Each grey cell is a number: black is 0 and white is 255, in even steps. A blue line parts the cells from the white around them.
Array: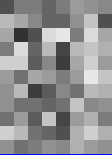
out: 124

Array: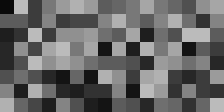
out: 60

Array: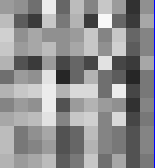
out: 111

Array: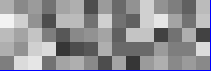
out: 155

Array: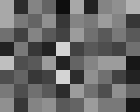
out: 132
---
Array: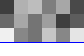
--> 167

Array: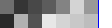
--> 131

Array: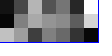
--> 117

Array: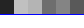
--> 132

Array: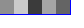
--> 100

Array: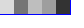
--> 51

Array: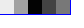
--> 120

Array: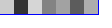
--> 162

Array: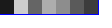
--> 141

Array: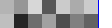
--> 203
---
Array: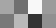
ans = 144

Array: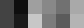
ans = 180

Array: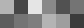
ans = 59

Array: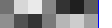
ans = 162

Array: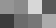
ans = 171

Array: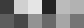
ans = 117

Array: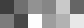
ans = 232

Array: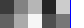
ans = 119

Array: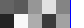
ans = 162

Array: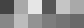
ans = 105
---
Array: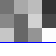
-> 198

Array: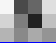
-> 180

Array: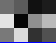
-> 121

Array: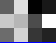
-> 108

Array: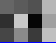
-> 70

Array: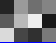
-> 218

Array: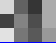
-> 226

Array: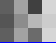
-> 95

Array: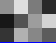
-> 52
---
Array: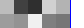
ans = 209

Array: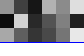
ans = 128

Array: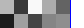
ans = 172

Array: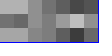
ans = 190

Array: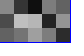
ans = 35

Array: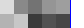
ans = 149

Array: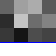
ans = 109
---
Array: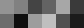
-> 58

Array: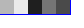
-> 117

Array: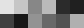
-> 43

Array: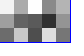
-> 90

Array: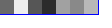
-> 105

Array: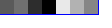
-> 90
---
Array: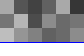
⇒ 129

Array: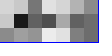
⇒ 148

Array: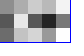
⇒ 213

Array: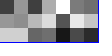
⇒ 102

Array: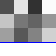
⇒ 131

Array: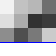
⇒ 121
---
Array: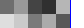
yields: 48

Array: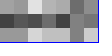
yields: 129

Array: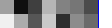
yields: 118

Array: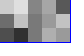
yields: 154

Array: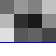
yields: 25

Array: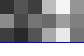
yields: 158
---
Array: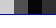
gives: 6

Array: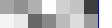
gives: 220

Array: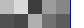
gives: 113

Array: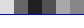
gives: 168

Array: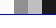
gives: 191

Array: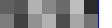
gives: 166

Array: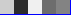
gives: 109

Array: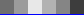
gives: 133

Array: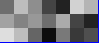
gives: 57

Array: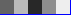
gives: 142
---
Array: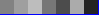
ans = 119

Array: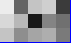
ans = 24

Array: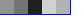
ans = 32

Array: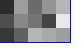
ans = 116

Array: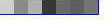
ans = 55

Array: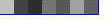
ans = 117

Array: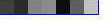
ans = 139
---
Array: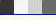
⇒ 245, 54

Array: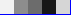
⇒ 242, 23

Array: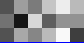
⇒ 249, 21

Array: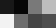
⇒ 242, 6

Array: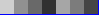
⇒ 207, 49

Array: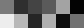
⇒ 237, 3

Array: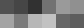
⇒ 194, 49

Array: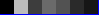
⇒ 188, 0

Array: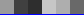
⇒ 198, 46

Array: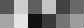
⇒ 228, 17
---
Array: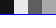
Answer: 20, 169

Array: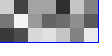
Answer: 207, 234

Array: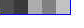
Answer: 78, 194

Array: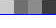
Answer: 205, 61

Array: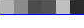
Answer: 180, 42

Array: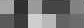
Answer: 165, 109

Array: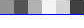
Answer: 148, 63

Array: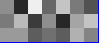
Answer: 142, 132

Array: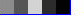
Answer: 140, 3
